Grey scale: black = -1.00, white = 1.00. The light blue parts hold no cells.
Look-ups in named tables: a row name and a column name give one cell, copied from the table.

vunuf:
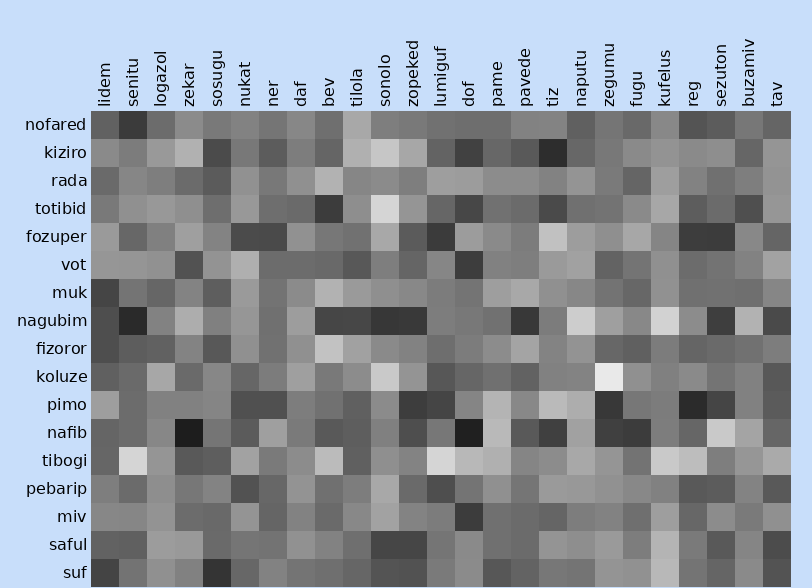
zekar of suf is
0.01
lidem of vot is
0.18
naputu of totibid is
-0.12
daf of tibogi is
0.10
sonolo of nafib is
0.00
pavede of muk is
0.32
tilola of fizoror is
0.26
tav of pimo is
-0.29
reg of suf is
-0.09

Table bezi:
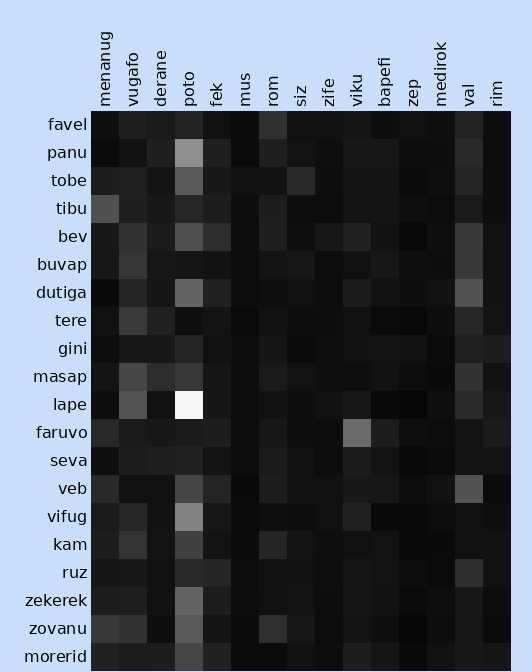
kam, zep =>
-0.93
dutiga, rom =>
-0.88
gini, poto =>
-0.71
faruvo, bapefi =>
-0.78
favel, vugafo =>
-0.76
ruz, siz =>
-0.86
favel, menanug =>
-0.88
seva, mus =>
-0.90
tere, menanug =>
-0.87
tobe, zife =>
-0.89
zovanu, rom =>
-0.63
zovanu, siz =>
-0.82
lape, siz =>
-0.89
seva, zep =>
-0.93
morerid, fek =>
-0.74
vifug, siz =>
-0.90
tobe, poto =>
-0.30
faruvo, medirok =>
-0.90
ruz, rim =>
-0.86
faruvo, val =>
-0.85

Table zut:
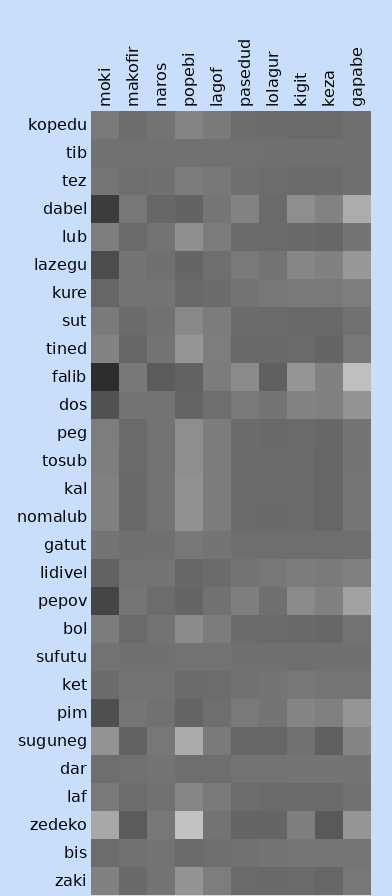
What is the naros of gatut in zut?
-0.12
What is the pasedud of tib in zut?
-0.11
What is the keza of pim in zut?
0.00
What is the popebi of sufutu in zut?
-0.10
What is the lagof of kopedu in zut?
-0.04
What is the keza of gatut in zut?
-0.14

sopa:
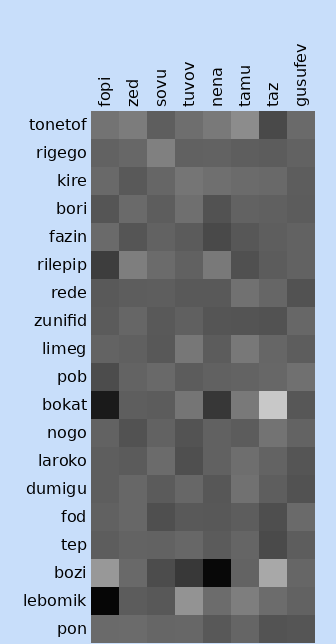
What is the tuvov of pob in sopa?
-0.28
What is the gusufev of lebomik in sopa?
-0.23
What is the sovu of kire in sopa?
-0.20
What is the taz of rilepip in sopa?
-0.28
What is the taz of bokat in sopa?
0.57
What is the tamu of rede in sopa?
-0.11
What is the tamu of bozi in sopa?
-0.22
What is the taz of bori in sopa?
-0.25
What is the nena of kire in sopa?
-0.13
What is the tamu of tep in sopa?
-0.21
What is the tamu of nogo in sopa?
-0.28
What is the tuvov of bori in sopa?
-0.13
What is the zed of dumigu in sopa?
-0.19
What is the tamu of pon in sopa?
-0.21
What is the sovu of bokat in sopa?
-0.28
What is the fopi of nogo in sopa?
-0.23
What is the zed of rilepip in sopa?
-0.01
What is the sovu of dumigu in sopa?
-0.29

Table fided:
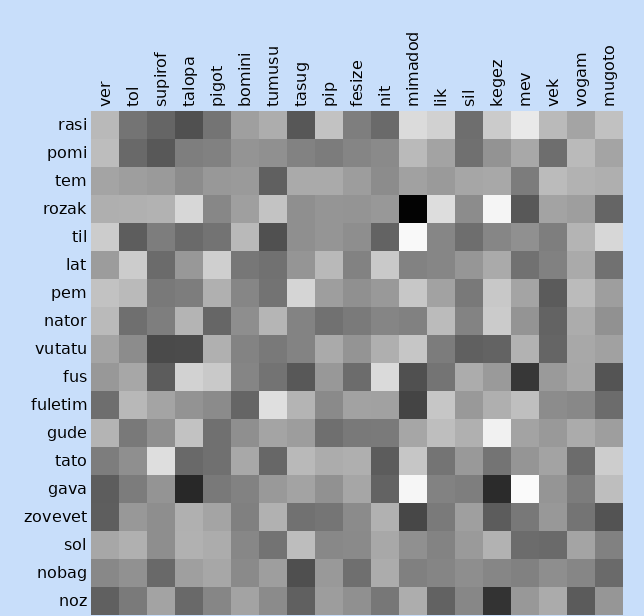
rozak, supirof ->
0.40
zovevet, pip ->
-0.08
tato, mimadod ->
0.55
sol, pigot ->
0.35
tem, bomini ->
0.21
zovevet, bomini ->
0.00
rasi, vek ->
0.46
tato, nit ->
-0.28
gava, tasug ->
0.28
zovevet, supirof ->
0.11
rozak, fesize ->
0.16
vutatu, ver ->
0.29
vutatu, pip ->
0.33
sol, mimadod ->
0.13
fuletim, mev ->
0.50
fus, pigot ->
0.58
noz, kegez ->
-0.60

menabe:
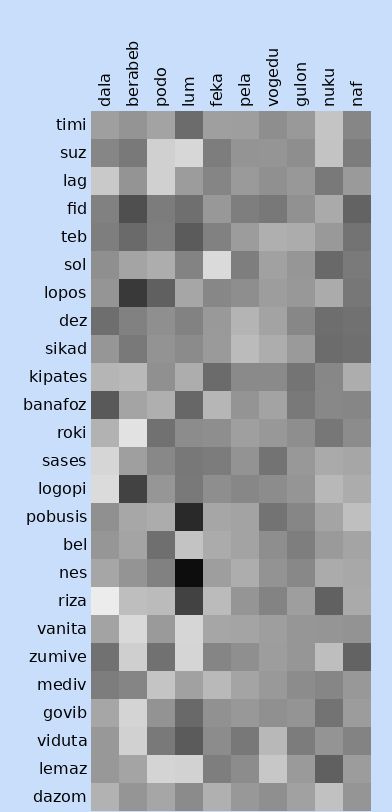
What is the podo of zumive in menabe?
-0.11
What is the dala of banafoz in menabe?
-0.30
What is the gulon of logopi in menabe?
0.17
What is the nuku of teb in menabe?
0.20
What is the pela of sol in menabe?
-0.01
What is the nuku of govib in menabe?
-0.10
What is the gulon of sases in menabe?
0.19
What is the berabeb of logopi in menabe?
-0.48
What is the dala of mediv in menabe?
-0.02
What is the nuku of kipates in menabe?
0.06
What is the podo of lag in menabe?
0.63

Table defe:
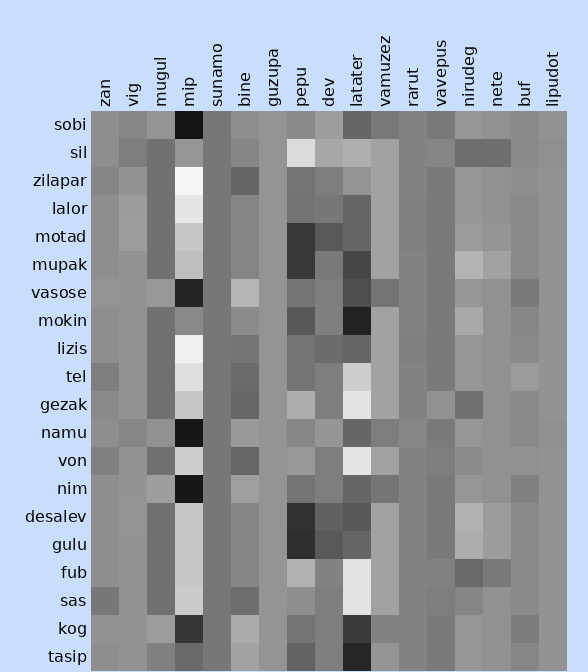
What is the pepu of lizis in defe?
-0.09
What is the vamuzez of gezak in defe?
0.27
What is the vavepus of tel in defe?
-0.04
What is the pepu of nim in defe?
-0.09
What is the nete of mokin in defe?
0.14
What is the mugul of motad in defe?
-0.11

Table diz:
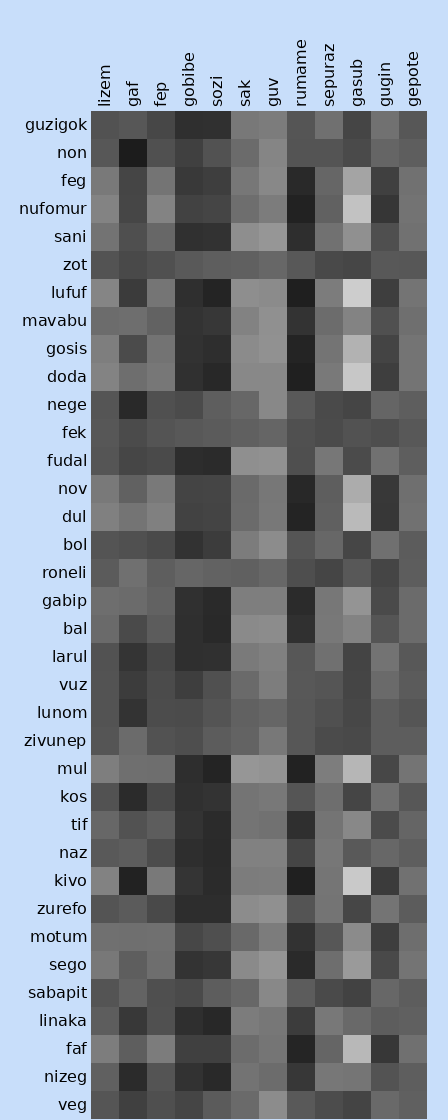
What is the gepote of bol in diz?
-0.28
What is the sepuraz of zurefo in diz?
-0.09
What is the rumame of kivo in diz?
-0.75
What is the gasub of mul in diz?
0.43
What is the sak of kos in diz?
-0.09
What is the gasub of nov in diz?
0.35
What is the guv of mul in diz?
0.15
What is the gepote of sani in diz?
-0.11
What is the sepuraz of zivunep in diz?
-0.41
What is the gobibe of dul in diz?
-0.48
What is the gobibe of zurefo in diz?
-0.65
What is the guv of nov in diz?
-0.07
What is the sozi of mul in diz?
-0.72
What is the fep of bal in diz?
-0.28
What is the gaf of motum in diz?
-0.13
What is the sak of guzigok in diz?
-0.06
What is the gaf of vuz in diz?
-0.53

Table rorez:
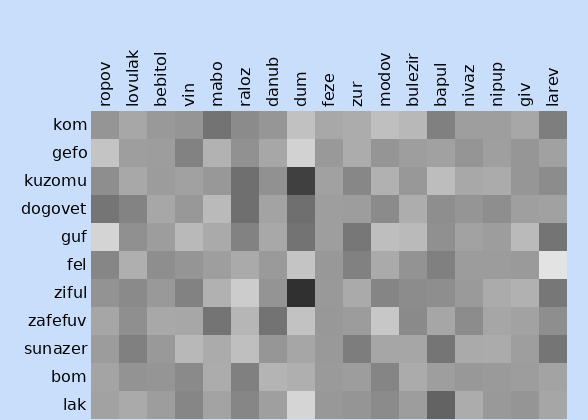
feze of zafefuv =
0.19
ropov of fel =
0.05
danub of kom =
0.18
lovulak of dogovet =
0.03
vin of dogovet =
0.19
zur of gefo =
0.35
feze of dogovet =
0.24
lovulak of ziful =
0.08
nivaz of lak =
0.35
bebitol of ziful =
0.20
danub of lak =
0.25
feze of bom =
0.21

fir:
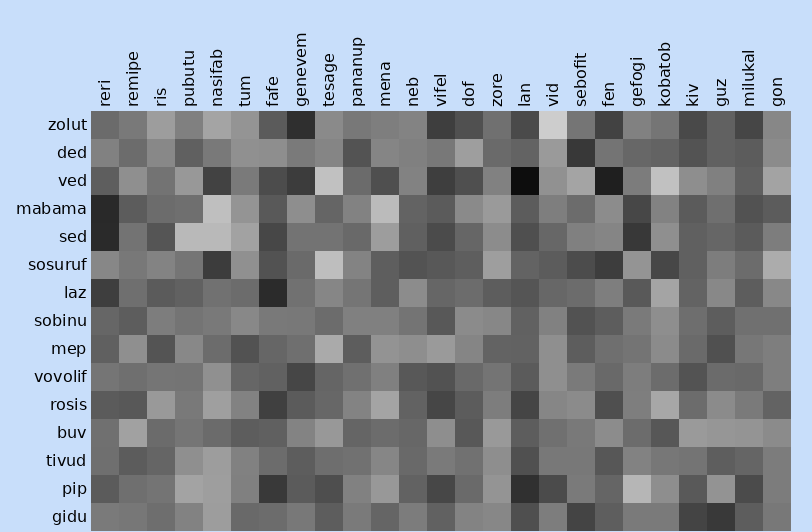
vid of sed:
-0.19
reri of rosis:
-0.29
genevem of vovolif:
-0.45
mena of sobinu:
0.00
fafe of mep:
-0.20
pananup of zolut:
-0.06
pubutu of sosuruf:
-0.08
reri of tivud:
-0.13
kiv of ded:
-0.35
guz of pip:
0.15
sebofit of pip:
-0.04
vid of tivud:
-0.06

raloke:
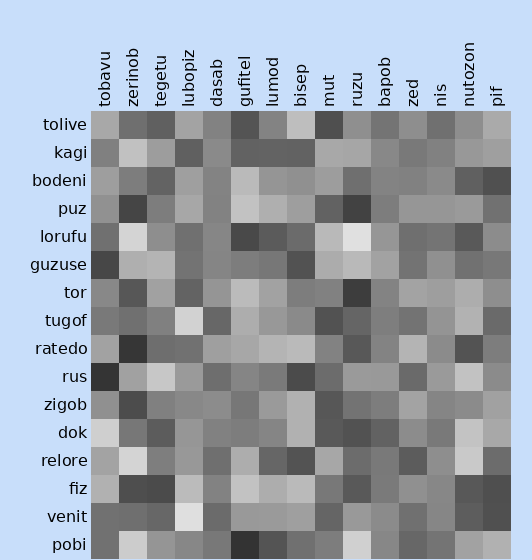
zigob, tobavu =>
0.13
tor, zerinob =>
-0.32
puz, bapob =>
-0.02
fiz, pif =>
-0.38
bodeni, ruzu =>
-0.13
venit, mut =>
-0.21
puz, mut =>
-0.23
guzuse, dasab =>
0.04
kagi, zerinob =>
0.51
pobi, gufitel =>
-0.60
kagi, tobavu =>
0.00
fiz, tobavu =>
0.39
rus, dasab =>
-0.14

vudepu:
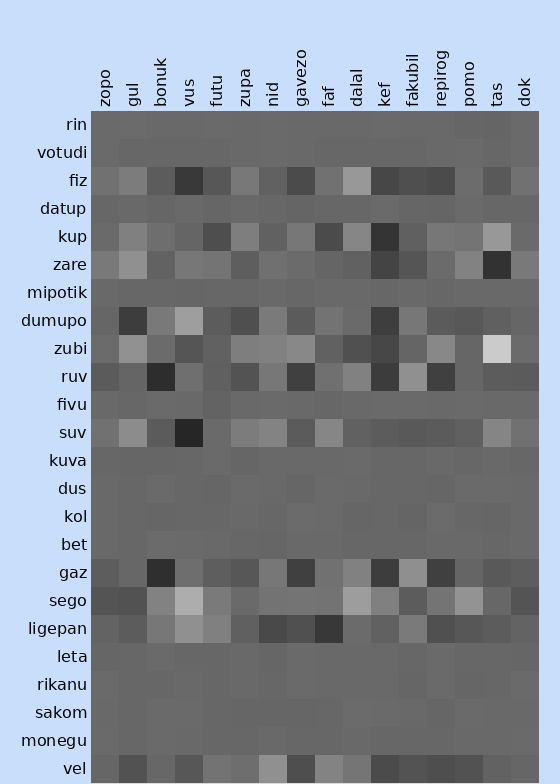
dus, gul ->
-0.19
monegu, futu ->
-0.19
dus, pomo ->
-0.17
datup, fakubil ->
-0.20
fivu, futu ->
-0.22
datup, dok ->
-0.19
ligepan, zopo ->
-0.22
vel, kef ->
-0.41
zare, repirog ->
-0.16
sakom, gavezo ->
-0.20
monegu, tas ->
-0.18
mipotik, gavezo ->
-0.19
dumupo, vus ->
0.24
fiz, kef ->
-0.44
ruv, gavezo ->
-0.50
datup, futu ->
-0.20

